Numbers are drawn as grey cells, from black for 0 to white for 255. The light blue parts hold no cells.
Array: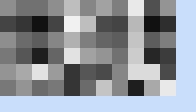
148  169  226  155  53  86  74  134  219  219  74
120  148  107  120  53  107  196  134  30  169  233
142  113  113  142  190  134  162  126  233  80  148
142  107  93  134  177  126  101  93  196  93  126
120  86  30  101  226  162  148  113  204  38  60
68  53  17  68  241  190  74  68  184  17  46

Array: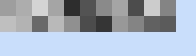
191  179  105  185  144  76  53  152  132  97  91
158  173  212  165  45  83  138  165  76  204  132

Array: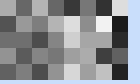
83  153  126  180  221  141  242  27
97  126  77  147  215  159  193  34
111  111  77  133  207  166  166  42
172  103  180  103  56  119  50  221
147  91  133  119  159  172  63  97

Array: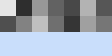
79  130  191  111  53  160  118
229  46  152  98  72  179  86

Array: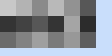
200  179  138  185  146  87
107  130  159  122  152  93
52  66  87  52  165  44

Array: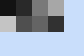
196  79  100  49
19  41  121  167

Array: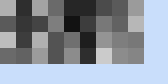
106  98  155  83  140  46  203  140  133
189  61  176  83  112  30  148  126  120
90  54  68  126  18  61  120  98  183
176  46  163  106  38  38  75  90  155

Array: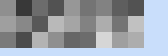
159  136  88  185  165  130  173  116  193
122  75  179  143  102  108  214  159  173
143  56  108  82  151  116  130  94  82
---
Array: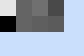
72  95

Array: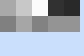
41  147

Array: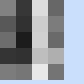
102  204  28  51

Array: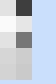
62  250

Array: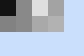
163  168

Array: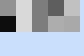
192  173

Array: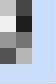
71  237
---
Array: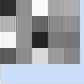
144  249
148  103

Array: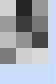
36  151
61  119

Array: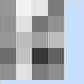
241  228
224  118

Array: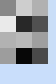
206  177
40  80

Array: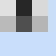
39  217
79  181

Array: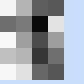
180  94
122  10

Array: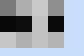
174  201
13  194
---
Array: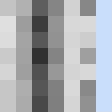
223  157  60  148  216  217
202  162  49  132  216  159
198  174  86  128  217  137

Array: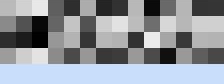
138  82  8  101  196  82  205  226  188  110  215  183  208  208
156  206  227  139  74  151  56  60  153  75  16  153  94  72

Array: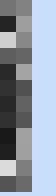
36  158
94  101
50  81
49  86
31  159
84  106

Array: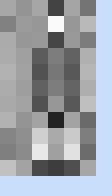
129  155  150  250  150  185
172  159  92  125  98  176
172  158  96  125  100  174
177  148  163  33  163  106
127  139  231  160  225  108

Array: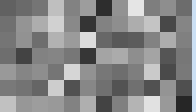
113  149  172  208  138  51  131  141  173  195  72  132
110  67  131  132  120  54  164  171  141  164  86  120
122  114  101  204  80  134  112  83  113  80  148  78

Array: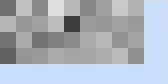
181  150  161  189  61  154  151  162  154
96  149  154  171  165  167  172  187  144

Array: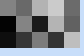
3  132  26  180  97
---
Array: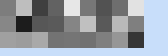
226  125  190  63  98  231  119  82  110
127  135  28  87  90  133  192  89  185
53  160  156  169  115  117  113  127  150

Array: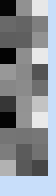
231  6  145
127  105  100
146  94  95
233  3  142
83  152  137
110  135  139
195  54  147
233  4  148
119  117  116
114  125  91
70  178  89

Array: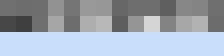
111  112  109  110  146  117  153  151  103  110  110  95  135  132
108  71  63  111  166  109  174  184  94  149  213  131  167  178

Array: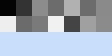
138  4  51  140  108  177  108
139  238  107  122  241  68  160

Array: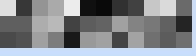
106  223  55  148  170  236  16  9  49  65  199  218
36  95  95  173  185  66  93  99  161  131  120  97
111  74  81  160  124  25  153  161  68  163  112  92

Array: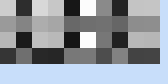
197  205  45  216  199  23  252  138  36  196
142  154  132  173  166  104  111  113  102  141
182  183  26  191  185  21  253  119  33  184
68  53  111  40  38  120  121  77  130  67
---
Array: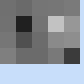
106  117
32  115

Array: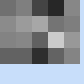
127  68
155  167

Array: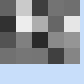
202  62
237  174

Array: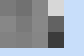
113  135
122  136

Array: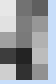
114  95
125  151

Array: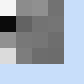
140  144
99  115

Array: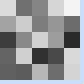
112  133
205  125
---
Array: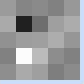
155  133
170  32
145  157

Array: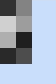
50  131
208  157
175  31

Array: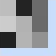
189  35
204  178
33  180

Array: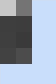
200  116
62  61
63  58

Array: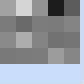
162  214
123  105
137  173

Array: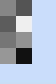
134  84
92  239
118  145

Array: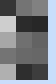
54  116
207  42
167  112
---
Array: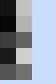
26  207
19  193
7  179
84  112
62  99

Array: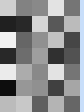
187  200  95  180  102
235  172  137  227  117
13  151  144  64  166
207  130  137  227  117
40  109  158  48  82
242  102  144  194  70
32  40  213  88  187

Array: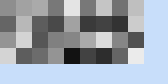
148  212  86  128  134  170  220  134  80
101  184  93  73  162  58  66  51  204
142  162  170  120  228  120  197  114  191
212  93  108  148  18  66  45  101  235

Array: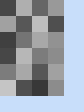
71  183  124  140
71  175  102  153
124  168  87  161
64  116  168  146
161  87  190  79
197  79  56  140

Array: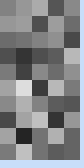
163  221  59  184  122
122  192  115  92  100
137  177  130  92  85
73  163  192  52  151
151  157  79  157  108
130  151  171  85  137
108  115  130  144  73
122  65  137  108  144
79  52  79  92  184
163  36  115  177  100

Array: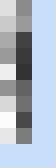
202  154
223  139
231  124
216  112
146  99
252  73
170  66
154  58
238  51

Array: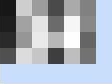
80  220  198  62  190  114
23  206  156  74  170  129
30  162  228  107  246  136
42  150  234  183  254  101

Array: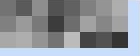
168  174  148  115  187  68  82  52
128  154  121  60  109  162  134  162
115  90  142  82  97  128  148  174
